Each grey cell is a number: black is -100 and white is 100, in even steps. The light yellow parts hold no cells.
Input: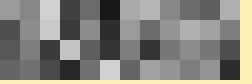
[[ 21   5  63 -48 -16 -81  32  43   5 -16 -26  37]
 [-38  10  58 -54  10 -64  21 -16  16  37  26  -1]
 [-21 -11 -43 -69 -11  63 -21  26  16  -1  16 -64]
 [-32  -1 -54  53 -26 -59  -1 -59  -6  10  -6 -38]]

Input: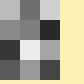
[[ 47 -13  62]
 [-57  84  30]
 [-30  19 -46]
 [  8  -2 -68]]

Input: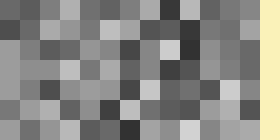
[[ -6  22  38 -23  11 -50  49 -12 -28 -34  22  38 -34]
 [-39 -18  33  17  -6  49  28 -34 -28 -56  -6 -12  28]
 [ 22 -12  17  44 -28 -18 -61  28  11  65   5  28  33]
 [ 22  11  11  49  -6  33 -23   5 -50 -34  17  -1 -18]
 [-18 -28  -1  38 -12 -23  -1  33 -56  44 -23  -6   5]
 [ 22  -1 -28 -18  17   5 -44   5  60 -61  11  -6 -18]
 [ 22  -1 -39  11  22  17 -44  55 -23 -12 -34  60   5]]

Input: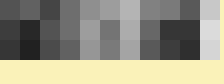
[[-52 -69 -35 -14  23  -9  35 -19 -58 -58  72]
 [-58 -74 -41 -24  18  -4  29 -30 -52 -63  67]
 [-35 -24 -46 -14  12  23  41   1  -4 -30  57]]

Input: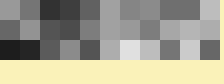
[[-77 -71 -29   9 -34  36  76  48  -8  59 -19]
 [-19  15 -34 -40  -2  26  20  -2  31  42  36]
 [ 20  -8 -61 -51 -24  26   4   9 -13 -13  48]]

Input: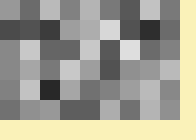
[[ 19 -16  46   1  41  -5 -31  52  -5]
 [-11  13  19 -26 -26  36 -11  41  13]
 [  7  30  -5  57  24 -36  13  19  46]
 [  7  57 -21 -21  57 -31  74 -16   1]
 [-41 -36 -53  24  36  69 -36 -64 -16]
 [  1  52 -69  30 -11   1  24  46   7]]
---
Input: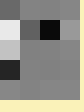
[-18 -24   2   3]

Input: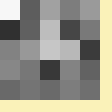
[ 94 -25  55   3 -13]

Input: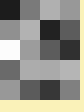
[-78  40 -28  42]

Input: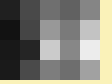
[-75 -46  59 -14]

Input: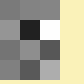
[ -4 -74 -32]

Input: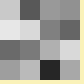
[58 70 38 32]

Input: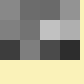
[  7 -10 -42]

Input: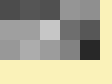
[-40  25  22]
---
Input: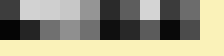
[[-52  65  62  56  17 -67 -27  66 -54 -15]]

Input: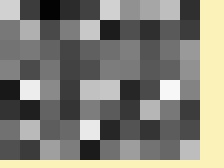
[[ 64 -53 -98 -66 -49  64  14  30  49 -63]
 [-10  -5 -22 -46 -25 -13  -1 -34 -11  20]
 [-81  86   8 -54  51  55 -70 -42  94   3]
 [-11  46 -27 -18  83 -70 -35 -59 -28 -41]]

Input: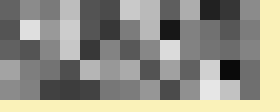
[[-22   9  -4  48 -35 -41  58  46 -26  36 -74 -58   9]
 [-24 -34   5  56 -56   3 -31   6  72   2  -9 -15   3]
 [  9   1 -49 -52 -48  -7  -3  18 -41  13  80  52 -13]]

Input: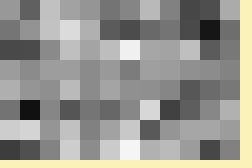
[[ 19 -25  51  27  17  -9   4  45   1 -44 -39  34]
 [-43 -41   8  50  29  48  88  30  28  50 -29  -6]
 [ 37  17  12  46   9  29  13  12   5 -32 -16  -6]
 [ 61  66  17  51   1  27  57 -30  17  30  30  22]]

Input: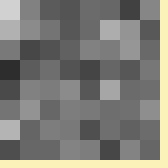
[[ 64   1 -29 -34 -16 -19 -49   5]
 [ -5 -44 -36 -24   1  -3  18 -18]
 [-42   1  -3   9 -32  30 -16 -14]
 [ 41 -21  -2  -5 -38 -13 -24 -15]]

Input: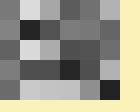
[[ -5  72  30 -28 -11  40]
 [-23  71  35 -38 -36 -14]
 [-15  58  53  51  12 -73]]

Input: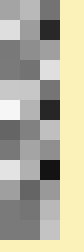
[[ 29  45 -10]
 [ -5  11  25]
 [ 57  56  -8]
 [-21   1  50]
 [ 78  39 -85]
 [ -4  -8  44]]
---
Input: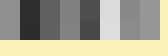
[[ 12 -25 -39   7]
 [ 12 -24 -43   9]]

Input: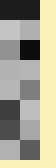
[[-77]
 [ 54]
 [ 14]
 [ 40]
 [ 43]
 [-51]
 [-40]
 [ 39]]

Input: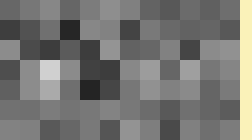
[[-19   6  -3   0 -31 -25]
 [-51 -12   6 -47 -18 -21]
 [ 10 -52 -52 -23   1   9]
 [-39  63 -49   7 -20  -7]
 [-25  33 -72  -7   1 -21]
 [-11  -3  -6  -6 -30 -21]
 [  2 -30  -5  15 -42 -13]]

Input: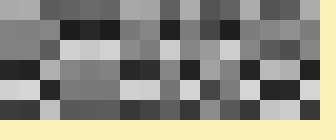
[[ 33 -28 -17  32 -25 -34  34 -27]
 [  1   4 -69  -5 -75 -44  -2  13]
 [  1 -28  56   8  59  20   4 -38]
 [-70  37  -2 -69   5  26 -72  38]
 [ 63 -70  -5  63  -8 -45  67 -69]
 [-52  50 -29 -56 -26  10 -56  59]]

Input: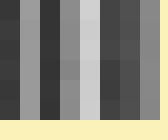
[[-57 -59  63 -37]
 [-53 -59  60 -38]
 [-55 -58  62 -36]
 [-53 -59  59 -39]
 [-56 -58  60 -39]
 [-54 -59  61 -38]]

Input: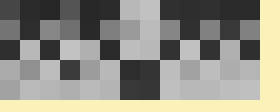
[[-45 -70 -69  44 -62 -62 -67]
 [ -9   6 -68  21   5   1   1]
 [-63 -64  38  48 -61 -61 -63]
 [ 34  48  22 -65  48  48  42]
 [ 27  42  46 -56  50  44  50]]
